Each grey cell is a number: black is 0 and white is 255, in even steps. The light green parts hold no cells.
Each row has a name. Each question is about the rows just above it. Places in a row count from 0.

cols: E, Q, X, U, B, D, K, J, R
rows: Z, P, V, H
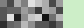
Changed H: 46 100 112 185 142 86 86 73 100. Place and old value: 7, 58
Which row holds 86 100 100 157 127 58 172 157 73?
P

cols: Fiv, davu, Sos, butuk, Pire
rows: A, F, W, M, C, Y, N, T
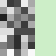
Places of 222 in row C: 0 1
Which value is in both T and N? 101
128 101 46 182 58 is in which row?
N

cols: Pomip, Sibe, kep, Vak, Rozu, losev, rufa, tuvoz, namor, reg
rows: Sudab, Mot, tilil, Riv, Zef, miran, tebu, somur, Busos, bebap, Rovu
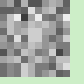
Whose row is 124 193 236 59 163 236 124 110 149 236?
tilil
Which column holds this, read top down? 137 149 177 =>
Sibe
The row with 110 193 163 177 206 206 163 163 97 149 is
Zef
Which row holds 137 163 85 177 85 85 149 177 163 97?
Sudab

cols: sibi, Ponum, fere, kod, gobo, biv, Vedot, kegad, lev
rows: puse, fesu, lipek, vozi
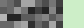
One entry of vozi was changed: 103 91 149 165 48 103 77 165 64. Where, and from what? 1, 103
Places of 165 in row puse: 3 4
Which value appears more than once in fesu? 36
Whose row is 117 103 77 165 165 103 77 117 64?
puse
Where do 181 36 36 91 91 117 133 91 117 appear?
lipek

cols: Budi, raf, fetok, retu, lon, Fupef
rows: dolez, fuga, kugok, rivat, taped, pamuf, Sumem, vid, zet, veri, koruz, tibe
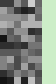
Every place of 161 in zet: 1
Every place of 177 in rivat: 0 3 4 5
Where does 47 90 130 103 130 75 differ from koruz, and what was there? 1, 75
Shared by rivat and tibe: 177
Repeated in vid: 90
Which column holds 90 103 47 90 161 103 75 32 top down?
raf
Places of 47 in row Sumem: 0 1 3

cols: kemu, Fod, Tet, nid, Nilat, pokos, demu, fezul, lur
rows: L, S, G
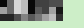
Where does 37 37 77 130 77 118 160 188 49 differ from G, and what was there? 4, 89
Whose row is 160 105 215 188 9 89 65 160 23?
S
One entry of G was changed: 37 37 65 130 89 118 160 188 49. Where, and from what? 2, 77
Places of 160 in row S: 0 7

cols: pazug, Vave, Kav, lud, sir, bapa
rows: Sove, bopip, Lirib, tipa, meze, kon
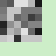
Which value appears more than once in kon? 197
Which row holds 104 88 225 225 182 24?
Sove
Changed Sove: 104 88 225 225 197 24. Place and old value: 4, 182
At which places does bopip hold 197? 1 2
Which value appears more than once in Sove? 225
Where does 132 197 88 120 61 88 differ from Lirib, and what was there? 2, 104
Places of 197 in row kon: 0 3 4 5

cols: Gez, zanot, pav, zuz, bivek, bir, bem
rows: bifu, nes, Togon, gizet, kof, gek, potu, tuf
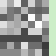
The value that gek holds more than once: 72
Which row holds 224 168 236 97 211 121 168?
bifu
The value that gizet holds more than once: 168
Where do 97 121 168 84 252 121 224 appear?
Togon
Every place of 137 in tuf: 0 1 2 4

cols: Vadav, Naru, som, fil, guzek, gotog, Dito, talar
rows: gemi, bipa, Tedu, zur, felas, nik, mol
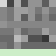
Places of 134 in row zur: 1 2 3 4 5 6 7
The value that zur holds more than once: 134
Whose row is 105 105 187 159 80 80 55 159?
nik
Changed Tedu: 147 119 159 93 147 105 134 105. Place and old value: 0, 134
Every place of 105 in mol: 1 3 4 5 6 7

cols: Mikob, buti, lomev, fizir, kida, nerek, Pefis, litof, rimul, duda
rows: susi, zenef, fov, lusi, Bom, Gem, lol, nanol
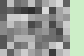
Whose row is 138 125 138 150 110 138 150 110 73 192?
Bom
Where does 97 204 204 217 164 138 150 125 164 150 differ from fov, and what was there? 5, 150
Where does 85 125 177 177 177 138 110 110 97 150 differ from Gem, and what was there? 5, 125
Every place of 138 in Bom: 0 2 5
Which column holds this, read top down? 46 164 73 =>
kida
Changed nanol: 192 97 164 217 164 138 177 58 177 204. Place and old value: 3, 204
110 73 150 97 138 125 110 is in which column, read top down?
nerek

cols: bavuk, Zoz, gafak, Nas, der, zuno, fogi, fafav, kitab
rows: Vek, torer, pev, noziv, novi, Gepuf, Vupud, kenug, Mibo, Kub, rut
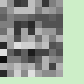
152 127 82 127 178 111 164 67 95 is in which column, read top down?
zuno
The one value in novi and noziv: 55
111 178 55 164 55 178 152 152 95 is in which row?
novi
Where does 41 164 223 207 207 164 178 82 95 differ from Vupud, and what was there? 6, 191
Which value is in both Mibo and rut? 139
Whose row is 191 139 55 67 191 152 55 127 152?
Vek
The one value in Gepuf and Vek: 127

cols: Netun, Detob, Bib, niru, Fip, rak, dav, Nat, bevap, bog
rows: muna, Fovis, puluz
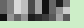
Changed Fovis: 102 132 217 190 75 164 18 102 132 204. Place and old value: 8, 148
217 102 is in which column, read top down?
Bib

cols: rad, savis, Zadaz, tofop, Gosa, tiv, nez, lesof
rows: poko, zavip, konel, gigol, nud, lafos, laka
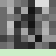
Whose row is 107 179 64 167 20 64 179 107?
zavip
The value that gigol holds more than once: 93
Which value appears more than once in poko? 221
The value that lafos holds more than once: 151
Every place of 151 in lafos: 4 6 7

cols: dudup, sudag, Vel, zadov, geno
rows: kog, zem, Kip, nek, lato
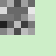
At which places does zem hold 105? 1 2 3
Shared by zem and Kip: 105
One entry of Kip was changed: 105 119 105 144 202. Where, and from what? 0, 119

